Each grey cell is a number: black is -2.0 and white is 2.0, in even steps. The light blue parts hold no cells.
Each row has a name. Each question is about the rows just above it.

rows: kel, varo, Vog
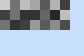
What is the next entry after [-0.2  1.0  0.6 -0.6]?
[0.8]
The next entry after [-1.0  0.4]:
[-0.6]
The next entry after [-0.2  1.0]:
[0.6]
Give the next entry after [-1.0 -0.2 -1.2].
[-1.2]

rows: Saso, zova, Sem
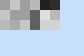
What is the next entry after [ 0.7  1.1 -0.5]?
[1.3]
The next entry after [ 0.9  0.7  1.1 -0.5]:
[1.3]
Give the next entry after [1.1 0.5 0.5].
[-0.5]
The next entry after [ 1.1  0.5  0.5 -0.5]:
[1.5]
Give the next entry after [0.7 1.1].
[-0.5]

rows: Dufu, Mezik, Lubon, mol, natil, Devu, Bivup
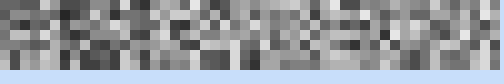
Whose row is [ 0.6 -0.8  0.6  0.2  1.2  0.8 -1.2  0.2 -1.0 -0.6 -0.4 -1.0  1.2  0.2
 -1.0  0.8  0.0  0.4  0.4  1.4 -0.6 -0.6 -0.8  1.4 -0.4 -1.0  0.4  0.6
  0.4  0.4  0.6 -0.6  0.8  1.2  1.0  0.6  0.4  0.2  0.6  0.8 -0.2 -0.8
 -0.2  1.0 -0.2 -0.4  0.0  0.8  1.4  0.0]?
Devu
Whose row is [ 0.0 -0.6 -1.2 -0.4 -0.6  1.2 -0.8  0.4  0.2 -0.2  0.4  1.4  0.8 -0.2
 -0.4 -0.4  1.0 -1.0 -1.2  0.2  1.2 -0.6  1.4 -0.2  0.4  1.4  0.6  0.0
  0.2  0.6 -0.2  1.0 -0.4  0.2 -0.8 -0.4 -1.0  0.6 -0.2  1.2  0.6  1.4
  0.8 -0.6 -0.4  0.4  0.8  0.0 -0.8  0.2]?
Lubon
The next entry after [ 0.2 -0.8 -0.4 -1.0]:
[0.6]
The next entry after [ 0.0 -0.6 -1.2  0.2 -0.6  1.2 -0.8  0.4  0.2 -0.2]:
[0.6]
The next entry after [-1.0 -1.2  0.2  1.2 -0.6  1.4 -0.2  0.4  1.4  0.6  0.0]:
[0.2]

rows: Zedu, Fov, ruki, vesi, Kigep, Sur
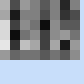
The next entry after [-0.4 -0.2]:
[-0.2]
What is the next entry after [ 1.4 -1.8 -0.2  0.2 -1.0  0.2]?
[0.4]

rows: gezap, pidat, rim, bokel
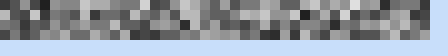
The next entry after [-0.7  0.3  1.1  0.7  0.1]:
[-0.5]
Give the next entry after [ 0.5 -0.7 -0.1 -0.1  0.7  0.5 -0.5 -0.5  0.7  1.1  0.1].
[0.7]
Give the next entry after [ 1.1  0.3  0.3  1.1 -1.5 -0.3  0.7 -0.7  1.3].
[-0.9]
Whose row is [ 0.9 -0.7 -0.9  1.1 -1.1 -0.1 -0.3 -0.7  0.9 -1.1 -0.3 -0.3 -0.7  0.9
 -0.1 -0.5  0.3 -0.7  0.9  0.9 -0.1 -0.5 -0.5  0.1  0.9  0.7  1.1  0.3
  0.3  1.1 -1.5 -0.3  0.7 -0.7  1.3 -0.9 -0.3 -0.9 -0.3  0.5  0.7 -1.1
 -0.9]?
pidat

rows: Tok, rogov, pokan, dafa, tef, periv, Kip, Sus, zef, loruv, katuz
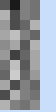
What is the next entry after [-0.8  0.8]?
[0.0]
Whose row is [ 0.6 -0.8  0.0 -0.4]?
zef
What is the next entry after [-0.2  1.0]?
[-0.6]
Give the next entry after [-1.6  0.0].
[-0.2]
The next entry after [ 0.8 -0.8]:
[0.0]

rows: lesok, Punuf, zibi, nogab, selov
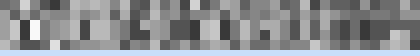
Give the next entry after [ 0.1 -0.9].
[0.7]
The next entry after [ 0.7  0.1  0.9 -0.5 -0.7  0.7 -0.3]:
[0.3]
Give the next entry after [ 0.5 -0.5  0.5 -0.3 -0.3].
[0.3]
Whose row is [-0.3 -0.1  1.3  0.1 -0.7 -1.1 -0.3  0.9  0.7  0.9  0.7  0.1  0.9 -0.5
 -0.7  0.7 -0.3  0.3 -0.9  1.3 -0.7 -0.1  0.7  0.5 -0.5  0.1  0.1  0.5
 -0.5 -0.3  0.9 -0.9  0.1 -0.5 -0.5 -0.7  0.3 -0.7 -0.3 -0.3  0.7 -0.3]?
lesok
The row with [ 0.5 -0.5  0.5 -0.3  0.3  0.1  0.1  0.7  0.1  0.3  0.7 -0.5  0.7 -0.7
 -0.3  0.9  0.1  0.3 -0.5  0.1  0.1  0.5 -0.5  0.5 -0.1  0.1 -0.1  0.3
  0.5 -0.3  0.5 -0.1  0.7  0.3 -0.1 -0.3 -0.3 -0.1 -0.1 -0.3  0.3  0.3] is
Punuf
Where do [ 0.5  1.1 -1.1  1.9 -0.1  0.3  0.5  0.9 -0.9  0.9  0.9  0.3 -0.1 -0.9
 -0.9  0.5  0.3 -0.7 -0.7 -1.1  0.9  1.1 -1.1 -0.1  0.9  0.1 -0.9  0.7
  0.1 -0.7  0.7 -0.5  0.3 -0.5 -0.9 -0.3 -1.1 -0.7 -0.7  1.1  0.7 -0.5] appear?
nogab

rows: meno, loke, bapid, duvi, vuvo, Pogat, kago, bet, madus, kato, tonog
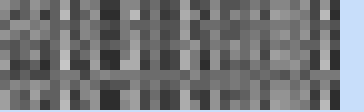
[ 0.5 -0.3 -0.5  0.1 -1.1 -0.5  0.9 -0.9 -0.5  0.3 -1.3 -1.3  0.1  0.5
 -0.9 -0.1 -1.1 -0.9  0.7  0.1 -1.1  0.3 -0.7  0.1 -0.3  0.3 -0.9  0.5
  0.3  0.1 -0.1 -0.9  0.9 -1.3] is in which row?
tonog
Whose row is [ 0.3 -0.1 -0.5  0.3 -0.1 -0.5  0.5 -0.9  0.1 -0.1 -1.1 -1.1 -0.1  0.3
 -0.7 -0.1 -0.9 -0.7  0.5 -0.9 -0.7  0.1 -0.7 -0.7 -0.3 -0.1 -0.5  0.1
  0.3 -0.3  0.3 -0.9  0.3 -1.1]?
duvi

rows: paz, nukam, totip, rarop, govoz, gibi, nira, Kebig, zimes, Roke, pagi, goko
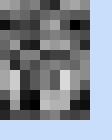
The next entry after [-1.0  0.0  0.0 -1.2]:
[-1.0]
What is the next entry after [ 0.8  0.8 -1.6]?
[-1.8]
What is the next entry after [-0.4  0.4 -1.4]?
[-1.6]

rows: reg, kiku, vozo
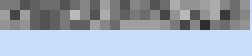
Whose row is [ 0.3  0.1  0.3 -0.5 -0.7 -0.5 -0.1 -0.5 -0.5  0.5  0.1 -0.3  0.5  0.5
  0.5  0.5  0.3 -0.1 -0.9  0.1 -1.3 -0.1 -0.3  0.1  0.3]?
vozo
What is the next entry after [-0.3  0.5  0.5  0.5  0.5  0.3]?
[-0.1]
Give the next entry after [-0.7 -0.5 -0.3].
[-0.3]

